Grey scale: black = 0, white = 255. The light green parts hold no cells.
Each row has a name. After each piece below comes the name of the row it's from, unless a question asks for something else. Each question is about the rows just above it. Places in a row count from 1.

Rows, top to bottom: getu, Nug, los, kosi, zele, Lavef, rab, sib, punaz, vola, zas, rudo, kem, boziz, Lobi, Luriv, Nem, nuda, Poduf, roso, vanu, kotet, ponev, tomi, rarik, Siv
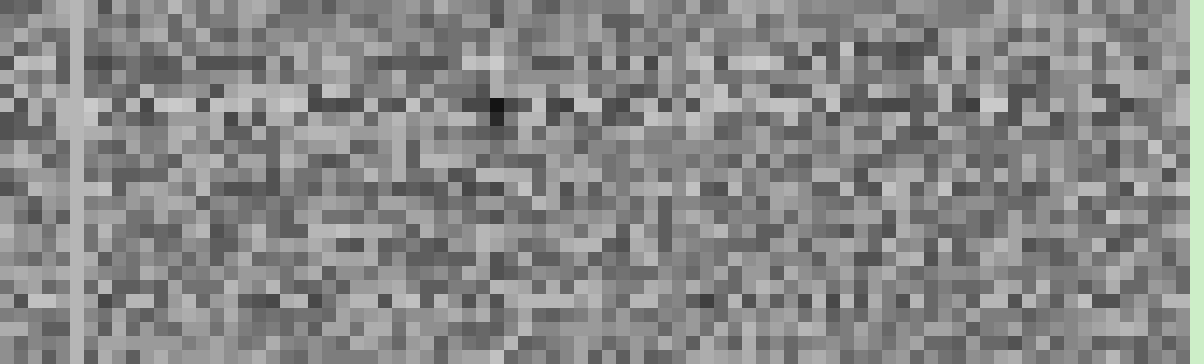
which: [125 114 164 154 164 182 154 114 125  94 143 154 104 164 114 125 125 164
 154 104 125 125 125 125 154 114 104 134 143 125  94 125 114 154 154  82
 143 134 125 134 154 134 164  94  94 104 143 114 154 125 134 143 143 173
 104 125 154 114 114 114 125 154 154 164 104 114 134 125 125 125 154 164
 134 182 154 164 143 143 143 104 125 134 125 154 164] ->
Nug
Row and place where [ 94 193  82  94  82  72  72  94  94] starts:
sib, 59

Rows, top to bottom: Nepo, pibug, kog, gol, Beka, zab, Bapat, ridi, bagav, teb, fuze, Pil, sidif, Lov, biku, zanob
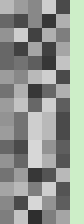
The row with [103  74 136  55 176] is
pibug
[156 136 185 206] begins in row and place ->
zab, 1
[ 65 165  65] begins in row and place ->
gol, 2
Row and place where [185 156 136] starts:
Nepo, 1
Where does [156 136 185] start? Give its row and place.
zab, 1

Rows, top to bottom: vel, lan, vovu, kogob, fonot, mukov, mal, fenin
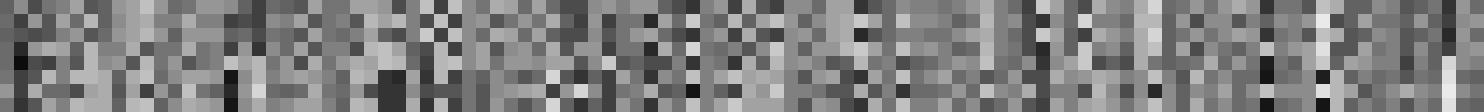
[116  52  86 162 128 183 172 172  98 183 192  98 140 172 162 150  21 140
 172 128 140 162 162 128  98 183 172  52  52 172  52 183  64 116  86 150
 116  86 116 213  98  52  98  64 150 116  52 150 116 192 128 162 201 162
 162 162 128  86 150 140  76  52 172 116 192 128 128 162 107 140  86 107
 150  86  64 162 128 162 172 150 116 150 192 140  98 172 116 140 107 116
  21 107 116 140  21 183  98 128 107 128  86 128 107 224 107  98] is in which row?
fenin
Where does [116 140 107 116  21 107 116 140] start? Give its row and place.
fenin, 87
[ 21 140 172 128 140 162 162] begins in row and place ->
fenin, 17
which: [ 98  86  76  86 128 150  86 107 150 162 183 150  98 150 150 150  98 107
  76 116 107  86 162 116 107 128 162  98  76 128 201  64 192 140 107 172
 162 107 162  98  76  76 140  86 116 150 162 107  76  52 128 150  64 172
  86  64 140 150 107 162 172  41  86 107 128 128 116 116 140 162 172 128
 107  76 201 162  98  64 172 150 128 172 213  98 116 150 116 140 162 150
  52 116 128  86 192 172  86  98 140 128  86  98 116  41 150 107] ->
vovu
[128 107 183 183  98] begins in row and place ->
lan, 80
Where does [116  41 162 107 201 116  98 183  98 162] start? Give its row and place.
lan, 46

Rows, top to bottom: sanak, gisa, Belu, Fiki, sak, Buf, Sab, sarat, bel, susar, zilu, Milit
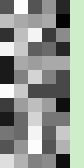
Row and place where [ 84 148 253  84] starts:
zilu, 1
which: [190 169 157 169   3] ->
gisa
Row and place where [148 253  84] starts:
zilu, 2
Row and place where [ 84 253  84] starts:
sanak, 1
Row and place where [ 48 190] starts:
Belu, 1
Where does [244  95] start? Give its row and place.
susar, 3

